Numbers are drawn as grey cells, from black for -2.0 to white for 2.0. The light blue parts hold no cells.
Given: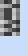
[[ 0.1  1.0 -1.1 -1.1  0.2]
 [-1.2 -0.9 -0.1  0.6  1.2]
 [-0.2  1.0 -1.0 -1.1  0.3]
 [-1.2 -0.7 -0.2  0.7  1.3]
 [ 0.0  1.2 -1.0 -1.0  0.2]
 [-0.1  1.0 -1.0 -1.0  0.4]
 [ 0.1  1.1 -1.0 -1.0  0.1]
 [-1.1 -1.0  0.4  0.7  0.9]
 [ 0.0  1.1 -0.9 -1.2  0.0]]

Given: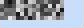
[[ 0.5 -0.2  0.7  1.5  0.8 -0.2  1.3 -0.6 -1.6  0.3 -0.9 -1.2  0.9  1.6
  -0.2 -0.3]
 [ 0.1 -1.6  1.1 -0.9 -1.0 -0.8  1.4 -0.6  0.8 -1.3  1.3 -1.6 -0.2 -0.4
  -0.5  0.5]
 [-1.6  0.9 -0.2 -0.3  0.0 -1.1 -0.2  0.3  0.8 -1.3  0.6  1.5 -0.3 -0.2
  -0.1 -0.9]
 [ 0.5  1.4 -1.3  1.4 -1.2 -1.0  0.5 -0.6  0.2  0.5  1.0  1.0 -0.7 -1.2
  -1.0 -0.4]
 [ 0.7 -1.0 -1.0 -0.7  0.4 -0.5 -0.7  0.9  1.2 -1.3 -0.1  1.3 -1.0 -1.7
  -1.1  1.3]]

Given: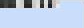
[[ 1.6  0.9 -1.5  1.4 -1.3  1.5  1.1 -1.4 -1.4  1.3  1.4 -1.2 -1.3 -0.9
  -1.3]
 [ 1.3  1.0 -1.1  1.5 -0.9  1.4  1.2 -1.1 -1.2  1.2  1.5 -1.0 -1.1 -0.9
  -1.1]]

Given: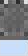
[[-0.5 -0.4 -0.4 -0.4 -0.4 -0.4 -0.4]
 [-0.8 -0.1 -0.3 -0.2 -0.3  0.1 -0.9]
 [-0.4 -0.3 -0.6 -0.3 -0.6 -0.4  0.1]
 [-0.2 -0.4 -0.5 -0.4 -0.5 -0.4 -0.3]
 [-0.1 -0.5 -0.5 -0.5 -0.4 -0.5 -0.3]
 [-0.5 -0.4 -0.5 -0.3 -0.5 -0.4 -0.2]
 [-0.1 -0.5 -0.4 -0.5 -0.3 -0.2 -0.7]
 [-0.6 -0.2 -0.5 -0.2 -0.4 -0.1 -0.4]
 [-0.3 -0.6 -0.4 -0.5 -0.5 -0.8 -0.1]
 [ 1.5 -0.4 -1.3 -0.1 -0.4  1.1 -1.1]]

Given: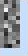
[[ 0.2  0.0 -1.6 -1.2  0.0]
 [-1.2  0.7  0.4 -0.4  0.1]
 [ 0.1 -0.2  0.3 -0.6  0.1]
 [-0.2  0.1  0.0 -1.3  0.4]
 [-0.6 -0.6  1.0 -1.0 -0.3]
 [-0.7 -0.7  0.3  1.3  0.1]
 [ 0.9 -0.2 -0.4  0.3 -0.2]
 [-1.1  0.7  0.4 -1.4 -0.2]
 [ 0.6 -0.3 -0.1 -1.1 -0.2]
 [ 0.0 -0.3 -0.3  1.8 -0.1]
 [ 0.0 -1.1  0.3  0.7 -0.2]
 [ 0.4 -0.7  0.1 -1.0  0.5]]

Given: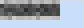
[[ 0.9  1.0  1.1  1.1  1.1  0.5  1.1  0.9  1.0  0.9  0.9  1.2  0.4  0.8
   0.9]
 [-0.9 -0.7 -0.9 -0.8 -0.9 -0.1 -0.6 -0.9 -0.7 -0.9 -0.9 -0.7 -0.3 -0.7
  -0.4]
 [-0.9 -0.8 -0.9 -1.2 -0.7 -1.1 -0.8 -0.9 -1.3 -0.6 -0.7 -0.9 -1.0 -0.9
  -0.4]
 [-0.7 -1.0 -0.7 -0.9 -1.1 -0.3 -0.6 -0.9 -0.7 -0.8 -0.3 -0.6 -0.6 -0.4
  -1.0]
 [ 0.8  0.5  0.9  1.0  0.7  0.9  1.0  0.3  0.9  0.8  0.8  1.0  0.8  0.5
   1.2]]

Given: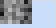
[[-0.6 -0.3 -0.9  0.5  0.2  1.0  0.2  0.4]
 [-0.3 -1.3 -0.1 -0.1 -0.4  0.6 -0.1 -0.3]
 [-0.5 -0.4  0.4  0.7 -0.4  0.1  0.3 -1.7]
 [-1.4 -1.0 -0.6  0.5  0.1  0.9 -0.1 -1.0]
 [-0.5 -0.2  0.0  0.1 -0.3  0.4  0.3 -0.5]
 [-0.2 -1.6  0.3 -0.1  0.7  0.3  0.4 -0.8]]
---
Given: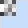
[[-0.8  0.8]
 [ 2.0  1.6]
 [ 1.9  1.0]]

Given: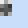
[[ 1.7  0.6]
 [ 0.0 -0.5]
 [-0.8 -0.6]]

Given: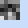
[[ 0.4 -0.5]
 [-0.6 -0.9]
 [-1.6 -1.2]]

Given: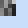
[[-0.5  0.5]
 [-0.4  0.4]
 [ 0.1 -0.9]]

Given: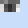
[[-0.2  0.2]
 [ 1.4 -0.8]
 [ 1.5 -0.6]]

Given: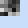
[[ 0.7  0.1]
 [-0.2 -0.2]
 [ 1.4  0.3]]
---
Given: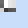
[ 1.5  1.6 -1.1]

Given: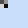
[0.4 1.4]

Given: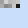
[1.1 1.1]

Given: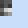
[-0.6 -0.6 -0.3]

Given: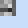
[-0.5  1.3 -0.8  0.3]

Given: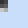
[-0.9 -0.7]

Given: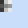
[ 1.7  0.1 -1.1]
